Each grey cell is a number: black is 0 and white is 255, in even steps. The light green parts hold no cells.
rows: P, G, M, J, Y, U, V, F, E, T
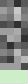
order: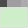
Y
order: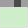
T
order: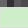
J
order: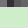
P

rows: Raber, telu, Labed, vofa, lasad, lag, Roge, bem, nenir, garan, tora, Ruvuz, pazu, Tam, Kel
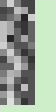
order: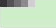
bem
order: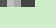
telu
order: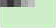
lasad

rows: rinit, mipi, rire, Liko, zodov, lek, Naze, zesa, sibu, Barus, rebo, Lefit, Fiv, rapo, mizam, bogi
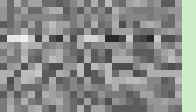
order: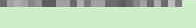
rinit
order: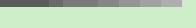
bogi

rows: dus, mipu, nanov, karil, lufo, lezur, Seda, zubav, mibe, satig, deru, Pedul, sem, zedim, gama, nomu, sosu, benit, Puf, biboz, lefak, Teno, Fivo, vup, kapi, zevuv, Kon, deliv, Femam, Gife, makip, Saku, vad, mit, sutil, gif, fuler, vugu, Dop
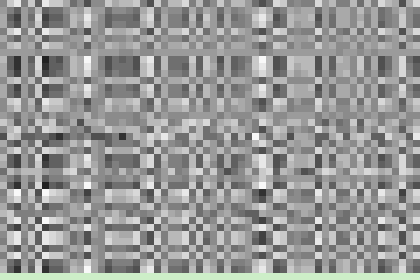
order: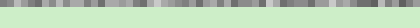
mipu
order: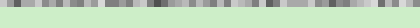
Teno
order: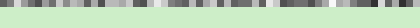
Dop
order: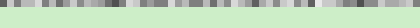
gama

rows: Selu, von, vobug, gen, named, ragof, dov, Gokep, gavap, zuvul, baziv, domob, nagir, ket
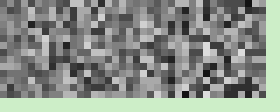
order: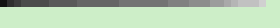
baziv
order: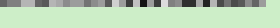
ket
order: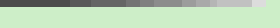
Gokep
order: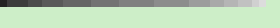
dov
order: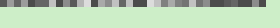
Gokep
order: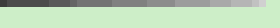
ragof
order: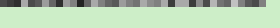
von

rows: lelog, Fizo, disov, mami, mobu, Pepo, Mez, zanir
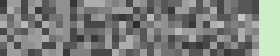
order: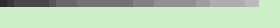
mami
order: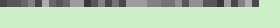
Fizo
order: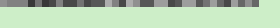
Mez
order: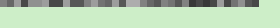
Mez
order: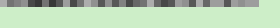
Pepo
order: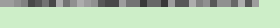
lelog

